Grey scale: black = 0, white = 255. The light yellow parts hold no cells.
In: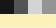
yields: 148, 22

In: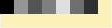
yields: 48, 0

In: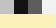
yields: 242, 194

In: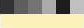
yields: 192, 51

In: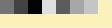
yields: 197, 116

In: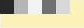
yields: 216, 40

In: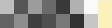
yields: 250, 99

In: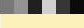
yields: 11, 120
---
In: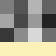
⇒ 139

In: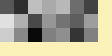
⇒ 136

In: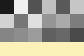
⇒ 141

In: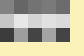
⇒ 158

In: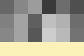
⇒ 163

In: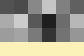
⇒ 164

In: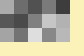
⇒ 115
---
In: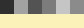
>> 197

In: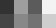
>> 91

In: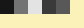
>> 58

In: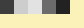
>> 107

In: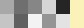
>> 213

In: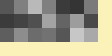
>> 52

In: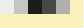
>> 72
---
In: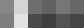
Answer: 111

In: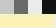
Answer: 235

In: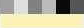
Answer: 129

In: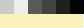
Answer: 89

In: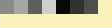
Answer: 94

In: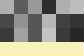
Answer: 153

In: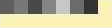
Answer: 72

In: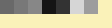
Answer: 135

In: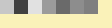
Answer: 225

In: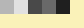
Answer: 73
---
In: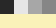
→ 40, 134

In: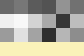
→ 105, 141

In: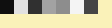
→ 15, 69

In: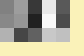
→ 129, 192

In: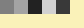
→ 127, 57

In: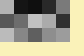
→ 179, 156

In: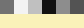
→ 114, 83

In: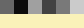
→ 103, 203

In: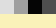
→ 222, 78

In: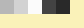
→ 183, 41
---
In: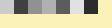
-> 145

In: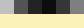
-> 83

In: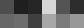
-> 109

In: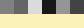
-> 101

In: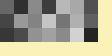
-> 146

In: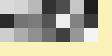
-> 144

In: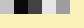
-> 195

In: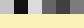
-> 18

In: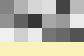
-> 207
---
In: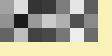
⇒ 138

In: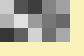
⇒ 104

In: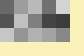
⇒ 60

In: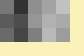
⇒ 170

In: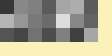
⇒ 99

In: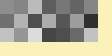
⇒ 47

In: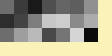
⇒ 172

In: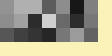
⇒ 119
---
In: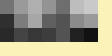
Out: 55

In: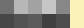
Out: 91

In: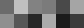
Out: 39

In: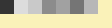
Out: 201

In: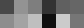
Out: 191

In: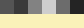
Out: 130
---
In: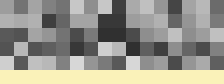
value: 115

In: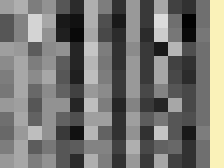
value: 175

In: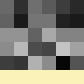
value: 47

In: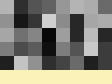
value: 47

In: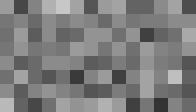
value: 71
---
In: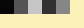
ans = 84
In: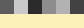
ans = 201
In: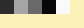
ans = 165
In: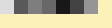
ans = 89
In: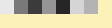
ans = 121
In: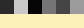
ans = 200
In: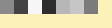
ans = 67
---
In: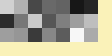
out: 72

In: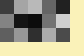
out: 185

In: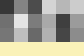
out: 76

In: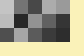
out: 72

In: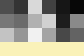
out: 217

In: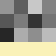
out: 200
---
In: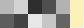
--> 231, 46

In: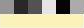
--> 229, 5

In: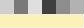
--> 223, 63

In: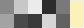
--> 235, 44

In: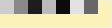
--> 226, 11

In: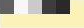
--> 247, 41

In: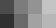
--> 195, 48

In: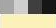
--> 206, 22

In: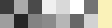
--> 255, 38

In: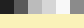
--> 248, 32
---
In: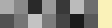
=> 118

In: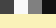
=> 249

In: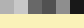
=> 200

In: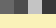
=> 77

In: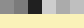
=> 123

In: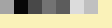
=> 7

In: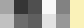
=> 109

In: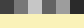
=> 119

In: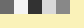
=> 244

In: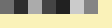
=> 45
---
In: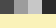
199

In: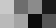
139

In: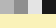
228

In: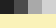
169

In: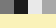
233

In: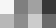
161
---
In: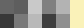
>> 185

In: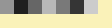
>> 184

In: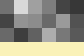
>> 173

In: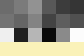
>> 239

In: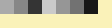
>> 170

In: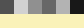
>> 179

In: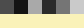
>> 169
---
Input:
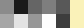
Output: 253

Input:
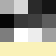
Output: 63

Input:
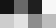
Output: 141

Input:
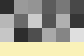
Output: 176

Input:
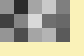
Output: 111

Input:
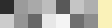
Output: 111

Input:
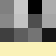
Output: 78

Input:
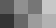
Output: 156

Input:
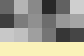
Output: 152
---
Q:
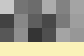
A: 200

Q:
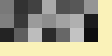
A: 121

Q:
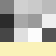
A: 128

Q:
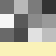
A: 111

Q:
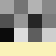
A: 164

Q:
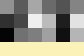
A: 146

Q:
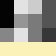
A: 3

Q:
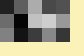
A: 33

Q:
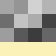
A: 165

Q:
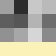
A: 160
